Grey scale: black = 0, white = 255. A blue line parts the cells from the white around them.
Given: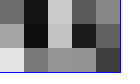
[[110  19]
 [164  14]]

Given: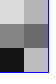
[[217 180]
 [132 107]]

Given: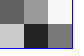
[[ 97 154]
 [203  36]]

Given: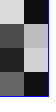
[[218  14]
 [ 76 189]]

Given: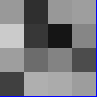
[[153  47]
 [203  55]]

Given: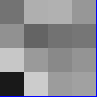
[[115 175]
 [145 100]]
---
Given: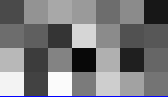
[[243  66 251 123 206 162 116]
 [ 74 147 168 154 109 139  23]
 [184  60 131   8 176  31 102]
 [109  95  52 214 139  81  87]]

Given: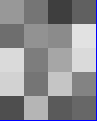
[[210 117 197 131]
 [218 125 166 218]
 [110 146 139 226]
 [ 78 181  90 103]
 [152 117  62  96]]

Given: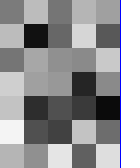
[[181 144 229  96 222]
 [207 160 152  37 138]
 [117 167 144 138 201]
 [123 188 117 181 160]
 [188  17 103 214  88]
 [195  45  80  58  11]
 [244  80  65 195 109]]

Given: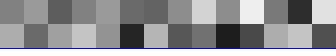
[[173 106 160 196 147  37 181  87 113  29  73 173 196  80]
 [129 154  93 129 154 106  99 141 211 141 238 121  45 225]]

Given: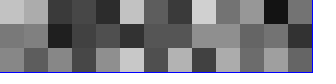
[[135  93 135  71 143 200  79 179  65 172 108 159 101]
 [194 172  58  71  44 194  93  58 208 115 151  19 115]
 [121 128  31  65  79  50  85  85 143 143 101 115  50]]

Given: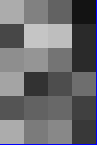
[[ 71 197 190  42]
 [172 123 136  56]
 [142 149 116  42]
 [ 84  98 104  64]
 [172 129  98  19]
 [164  50  77 110]]

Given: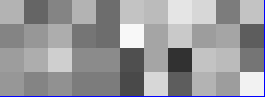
[[157 173 207 139 139  79 165  49 195 187 117]
 [132 151 173 117 109 248 165 201 157 165  93]
 [151 132 145 124 124  73 215  93 179 157 242]
 [179 101 132 179 109 195 187 229 215 124 195]]

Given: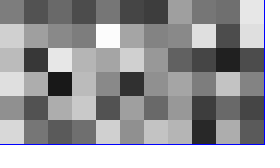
[[187  55 231 181 165 208 152  97  69  32  76]
 [144  82 173 201  82 159 105 152  61 105  69]
 [208 159 137 125 252 165 131 137 223  76 223]
 [125  82 105  76 118  69  61 159 118 111 231]
 [216 118  90 111 208 144 195 181  40 173  90]
 [223 173  24 187 137  48 144 165 125 195 131]]

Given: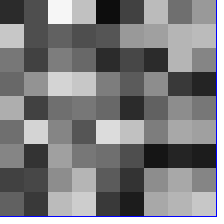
[[ 43  78 246 193  13  65 187 111 153]
 [104 147 212 199 125  91 141  57  36]
 [ 97  57 187 205  57  28 168 181 199]
 [133  51 160 119 111  78  21  36  28]
 [ 65  71 141 181  91  51 141 168 133]
 [111 212 133  85 220 193 125 168 160]
 [119  65 125 104  43  71  43 181 133]
 [174  65 111 119 104  43  97 141 119]
 [199  78  97  78  85 153 160 181 187]]
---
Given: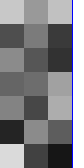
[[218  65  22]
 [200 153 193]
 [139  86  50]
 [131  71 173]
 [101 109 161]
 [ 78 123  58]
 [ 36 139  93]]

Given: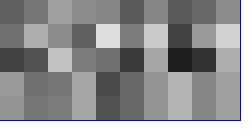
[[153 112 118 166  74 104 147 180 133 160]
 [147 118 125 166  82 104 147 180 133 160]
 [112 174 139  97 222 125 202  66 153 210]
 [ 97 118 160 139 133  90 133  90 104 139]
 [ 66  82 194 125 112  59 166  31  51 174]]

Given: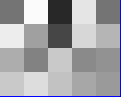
[[237 160  70 215 181]
 [201 221 194 167 154]
 [173 130 201 138 146]
 [116 251  40 229 116]]

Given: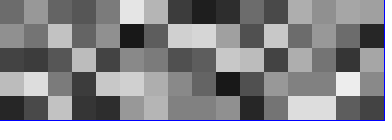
[[188 221 123  60 200 208 174 137 100  24  80 152 129 129 237 137]
 [144 116 194 100 144  24  93 208 214 160  80 200 108 152 108  38]
 [108 152 100  86 123 229 181  60  30  45 108  73 174 144 166 160]
 [ 67  60  86 188  67 137 123  80  93 200 188  67 174 116  53 166]
 [ 38  73 194  53  45 152 181 129 129 144  38 116 221 221  93  67]]

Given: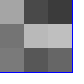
[[165  73  59]
 [122  87 102]
 [116 185 191]]

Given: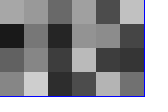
[[167 153 105 160  76 193]
 [134 206  45  76 180 113]
 [ 97 134  61 186  61  53]
 [ 25 119  37 147 140  69]]
